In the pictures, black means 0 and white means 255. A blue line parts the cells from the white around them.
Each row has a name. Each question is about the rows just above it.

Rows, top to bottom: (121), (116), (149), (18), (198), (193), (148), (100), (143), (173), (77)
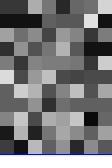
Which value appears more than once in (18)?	[18]
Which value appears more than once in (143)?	[198]
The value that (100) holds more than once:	[96]
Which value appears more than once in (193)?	[74]
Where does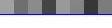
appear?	(149)
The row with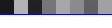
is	(173)

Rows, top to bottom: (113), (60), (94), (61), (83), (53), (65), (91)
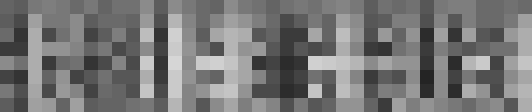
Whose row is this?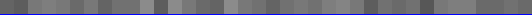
(113)
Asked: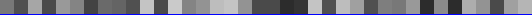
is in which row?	(65)

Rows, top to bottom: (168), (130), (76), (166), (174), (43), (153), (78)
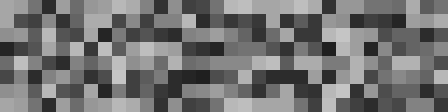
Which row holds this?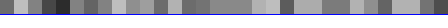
(174)
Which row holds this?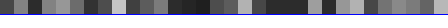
(43)
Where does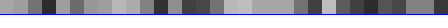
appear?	(78)

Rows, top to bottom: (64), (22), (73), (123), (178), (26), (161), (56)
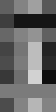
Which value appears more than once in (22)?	[21]
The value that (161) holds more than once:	[123]
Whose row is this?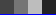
(123)
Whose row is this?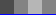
(56)
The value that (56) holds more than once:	[131]

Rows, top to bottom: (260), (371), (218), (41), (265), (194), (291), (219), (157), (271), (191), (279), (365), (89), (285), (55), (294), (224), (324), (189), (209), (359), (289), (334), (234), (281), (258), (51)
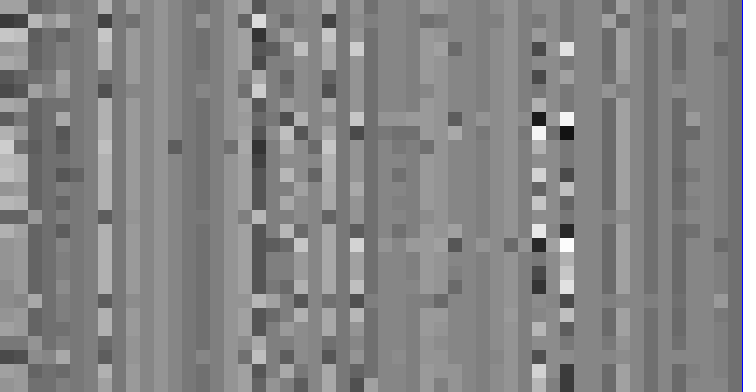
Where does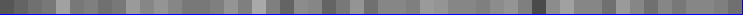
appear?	(194)
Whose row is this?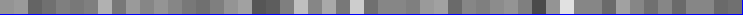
(41)
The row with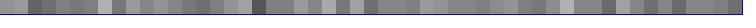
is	(324)
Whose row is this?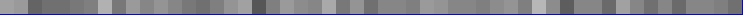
(334)
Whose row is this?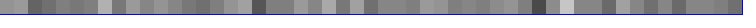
(189)
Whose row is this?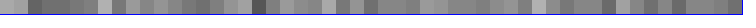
(219)

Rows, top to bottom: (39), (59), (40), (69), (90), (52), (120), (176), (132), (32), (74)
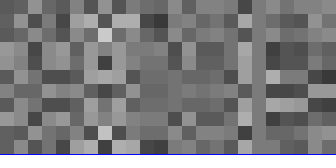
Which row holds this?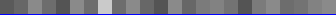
(40)
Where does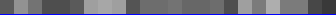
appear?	(52)
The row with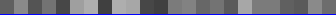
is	(74)

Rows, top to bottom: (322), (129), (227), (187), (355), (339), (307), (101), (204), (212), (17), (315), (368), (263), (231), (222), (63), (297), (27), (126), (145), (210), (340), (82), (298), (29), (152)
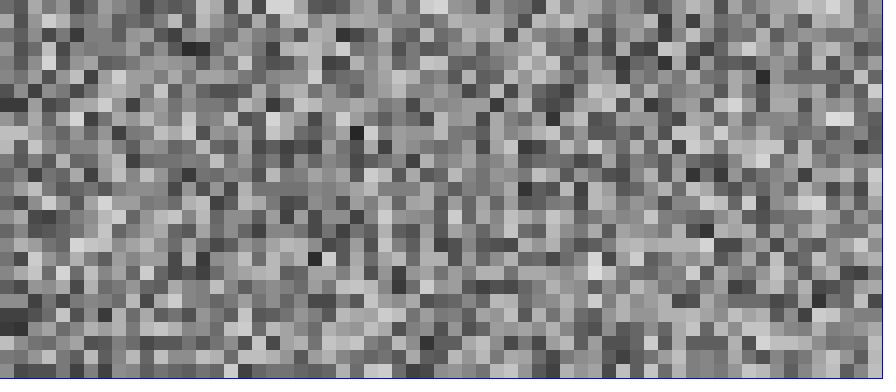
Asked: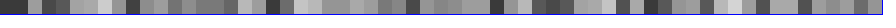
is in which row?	(101)
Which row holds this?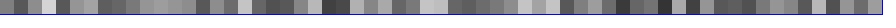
(355)

